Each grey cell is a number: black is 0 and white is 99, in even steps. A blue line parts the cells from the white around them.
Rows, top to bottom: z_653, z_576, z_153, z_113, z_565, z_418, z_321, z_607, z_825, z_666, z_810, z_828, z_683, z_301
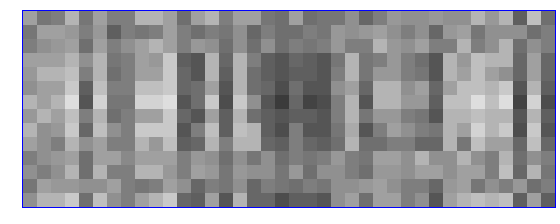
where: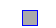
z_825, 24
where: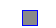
z_810, 8
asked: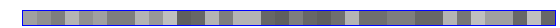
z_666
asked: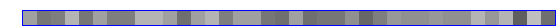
z_653
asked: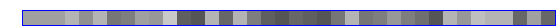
z_113

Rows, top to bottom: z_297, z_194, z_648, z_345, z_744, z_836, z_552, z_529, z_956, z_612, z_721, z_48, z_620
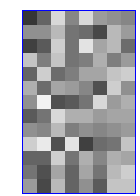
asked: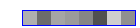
z_836
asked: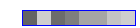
z_744
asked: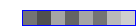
z_48

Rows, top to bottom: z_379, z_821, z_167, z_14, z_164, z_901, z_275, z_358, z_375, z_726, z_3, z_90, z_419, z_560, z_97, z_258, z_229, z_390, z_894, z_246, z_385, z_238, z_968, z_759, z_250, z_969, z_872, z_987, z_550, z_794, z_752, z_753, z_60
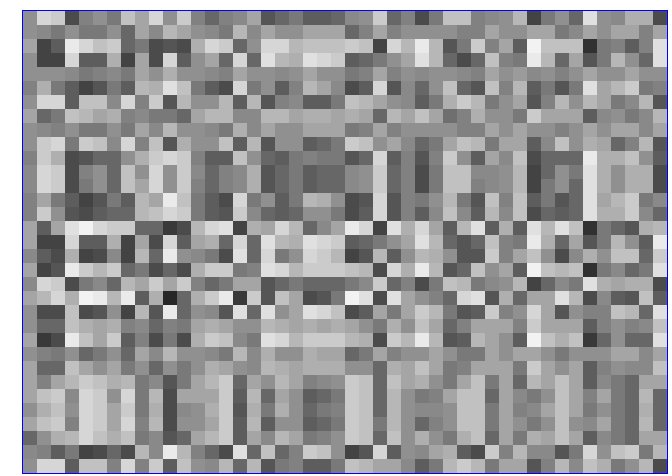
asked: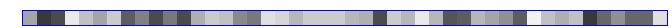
z_759
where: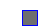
z_358, 31
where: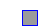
z_164, 36
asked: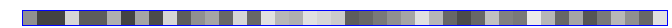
z_14

